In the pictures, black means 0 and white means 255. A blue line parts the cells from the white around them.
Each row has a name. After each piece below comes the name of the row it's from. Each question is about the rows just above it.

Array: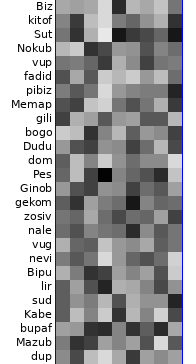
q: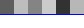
Kabe
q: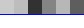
bogo
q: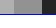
sud
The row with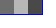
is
Dudu
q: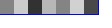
Kabe
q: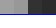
bupaf
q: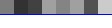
Bipu

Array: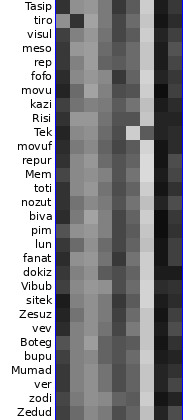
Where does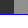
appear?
Tasip
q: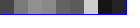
zodi
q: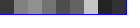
Mumad
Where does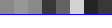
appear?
fofo

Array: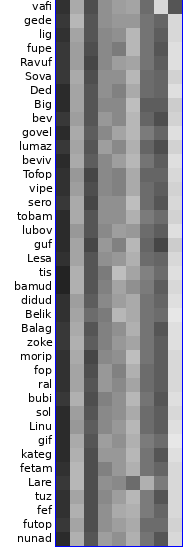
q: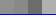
Lare
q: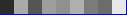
gif
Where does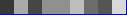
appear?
sero
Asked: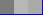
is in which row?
Belik
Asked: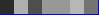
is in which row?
kateg
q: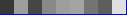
Ravuf

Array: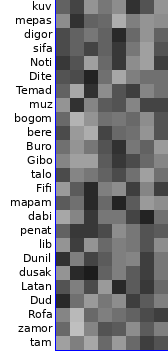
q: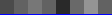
digor
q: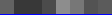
penat
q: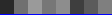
Dud
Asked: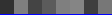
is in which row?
Dunil
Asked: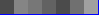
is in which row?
talo
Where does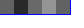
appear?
digor

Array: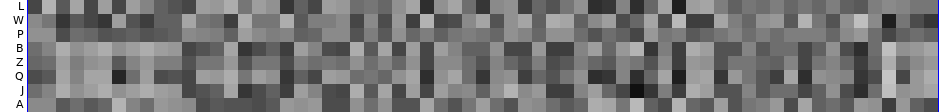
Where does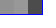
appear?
A
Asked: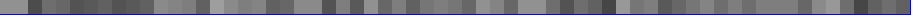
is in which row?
P
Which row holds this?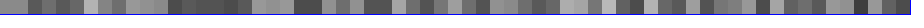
A
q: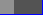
A
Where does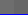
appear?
P
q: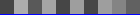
B

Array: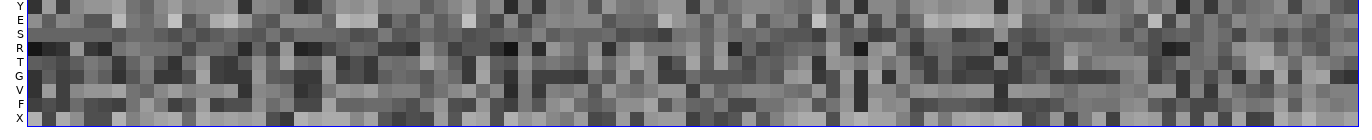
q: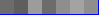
T
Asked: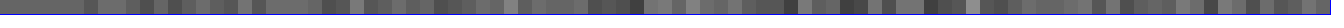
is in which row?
S
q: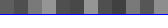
F

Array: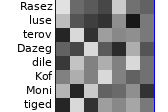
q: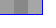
tiged
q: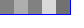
dile

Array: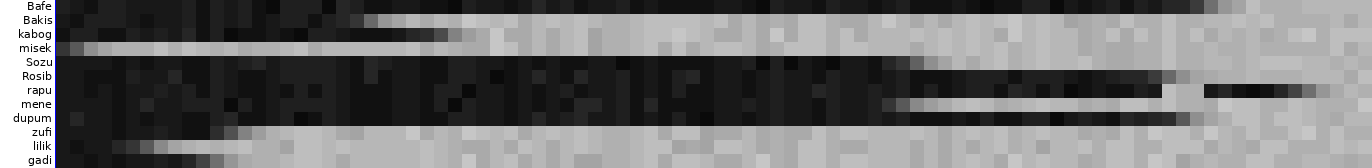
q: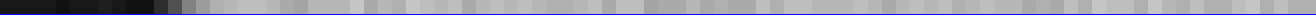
zufi
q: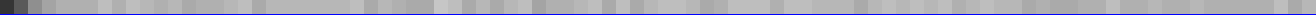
misek
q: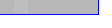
lilik

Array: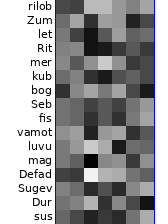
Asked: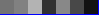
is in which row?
Dur
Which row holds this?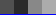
Sugev
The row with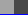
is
bog
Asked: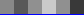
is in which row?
mer
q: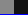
Rit
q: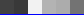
Defad
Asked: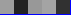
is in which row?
vamot

